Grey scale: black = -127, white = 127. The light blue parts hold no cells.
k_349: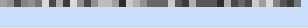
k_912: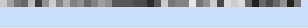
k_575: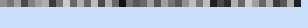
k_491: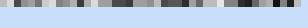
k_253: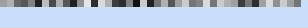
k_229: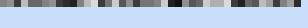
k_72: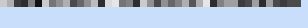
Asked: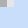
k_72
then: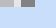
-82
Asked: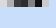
k_253
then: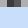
-94
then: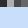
-53
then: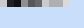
-67
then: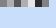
31

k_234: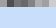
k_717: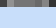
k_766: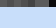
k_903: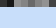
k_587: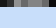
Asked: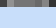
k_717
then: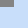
-22
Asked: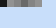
k_903
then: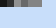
-22
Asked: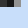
k_903
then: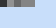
-22

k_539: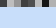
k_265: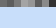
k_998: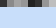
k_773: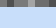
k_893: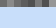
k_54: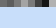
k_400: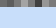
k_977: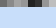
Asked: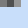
k_893
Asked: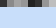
k_998
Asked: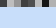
k_539
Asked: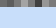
k_400
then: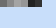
22

